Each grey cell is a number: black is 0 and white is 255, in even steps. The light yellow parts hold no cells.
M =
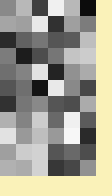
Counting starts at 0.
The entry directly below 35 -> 233
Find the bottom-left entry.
177
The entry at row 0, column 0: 137
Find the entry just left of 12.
184
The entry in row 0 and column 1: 184
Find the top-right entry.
12
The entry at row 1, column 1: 159
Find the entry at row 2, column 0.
42
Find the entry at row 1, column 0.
165
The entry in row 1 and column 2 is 233
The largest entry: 247
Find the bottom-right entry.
145
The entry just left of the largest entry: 153
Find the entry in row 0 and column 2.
63
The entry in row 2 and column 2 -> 118
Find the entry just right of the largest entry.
42

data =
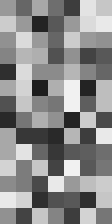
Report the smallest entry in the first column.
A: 41
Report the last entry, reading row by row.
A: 118
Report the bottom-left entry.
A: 145
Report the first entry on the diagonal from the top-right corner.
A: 198
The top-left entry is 153
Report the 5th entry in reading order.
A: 61
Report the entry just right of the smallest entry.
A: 175
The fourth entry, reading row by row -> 110
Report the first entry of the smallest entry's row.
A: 168
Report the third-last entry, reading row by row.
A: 61
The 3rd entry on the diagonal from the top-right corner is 204
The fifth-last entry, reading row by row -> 198
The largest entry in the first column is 233
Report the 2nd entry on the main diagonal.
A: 153
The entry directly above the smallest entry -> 139
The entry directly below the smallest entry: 132
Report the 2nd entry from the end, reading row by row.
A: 211

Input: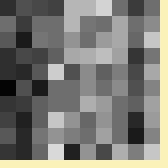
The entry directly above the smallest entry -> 47
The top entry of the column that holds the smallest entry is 47
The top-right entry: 110
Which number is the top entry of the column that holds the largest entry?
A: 65
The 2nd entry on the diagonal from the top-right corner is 110
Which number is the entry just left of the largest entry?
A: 103
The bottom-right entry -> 198
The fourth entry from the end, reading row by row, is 72
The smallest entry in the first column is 4
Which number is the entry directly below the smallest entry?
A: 53
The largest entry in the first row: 211
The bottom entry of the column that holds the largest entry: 217
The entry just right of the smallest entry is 80
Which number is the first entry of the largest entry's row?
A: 53
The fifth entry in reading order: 182
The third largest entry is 205
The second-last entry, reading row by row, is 125
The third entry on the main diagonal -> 117

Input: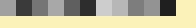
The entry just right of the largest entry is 183
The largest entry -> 205

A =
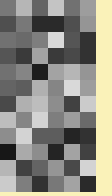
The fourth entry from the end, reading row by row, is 50
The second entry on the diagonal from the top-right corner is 79
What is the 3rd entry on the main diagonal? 126
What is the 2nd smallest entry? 29
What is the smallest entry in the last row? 42
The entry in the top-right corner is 157
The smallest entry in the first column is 23
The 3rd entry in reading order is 100
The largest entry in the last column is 211
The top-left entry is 120
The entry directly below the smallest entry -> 182
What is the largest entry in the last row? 203
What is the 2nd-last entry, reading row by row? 163
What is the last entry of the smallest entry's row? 65

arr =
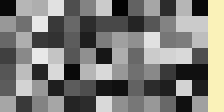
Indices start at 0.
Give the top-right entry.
9
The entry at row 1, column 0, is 152
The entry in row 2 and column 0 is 104
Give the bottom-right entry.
160
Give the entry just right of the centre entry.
174
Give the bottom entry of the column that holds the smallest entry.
144
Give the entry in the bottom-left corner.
166
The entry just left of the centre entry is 144
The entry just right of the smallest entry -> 98
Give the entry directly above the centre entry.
125
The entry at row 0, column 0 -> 9
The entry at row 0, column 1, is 182
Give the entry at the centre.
22
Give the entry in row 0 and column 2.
174
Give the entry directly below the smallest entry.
72

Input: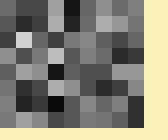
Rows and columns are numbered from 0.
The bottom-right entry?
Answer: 48
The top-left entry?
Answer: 108
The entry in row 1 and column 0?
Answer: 87
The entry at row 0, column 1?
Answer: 71
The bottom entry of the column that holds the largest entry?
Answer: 159
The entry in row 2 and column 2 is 102
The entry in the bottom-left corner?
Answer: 121
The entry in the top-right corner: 127
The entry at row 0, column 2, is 71
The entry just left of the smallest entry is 56
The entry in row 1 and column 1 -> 42
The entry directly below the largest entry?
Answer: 79
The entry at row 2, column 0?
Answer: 63
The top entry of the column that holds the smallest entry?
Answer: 159
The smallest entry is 9

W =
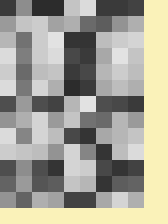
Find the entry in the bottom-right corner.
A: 175
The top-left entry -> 58
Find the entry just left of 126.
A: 219
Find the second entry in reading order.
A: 141
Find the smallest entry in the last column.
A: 58
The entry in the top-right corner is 66
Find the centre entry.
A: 182
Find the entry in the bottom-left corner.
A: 147
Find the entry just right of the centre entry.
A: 226
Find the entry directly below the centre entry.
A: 196
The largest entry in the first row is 219
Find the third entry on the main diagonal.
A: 204
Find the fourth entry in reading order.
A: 44
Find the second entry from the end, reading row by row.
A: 212
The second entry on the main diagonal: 196
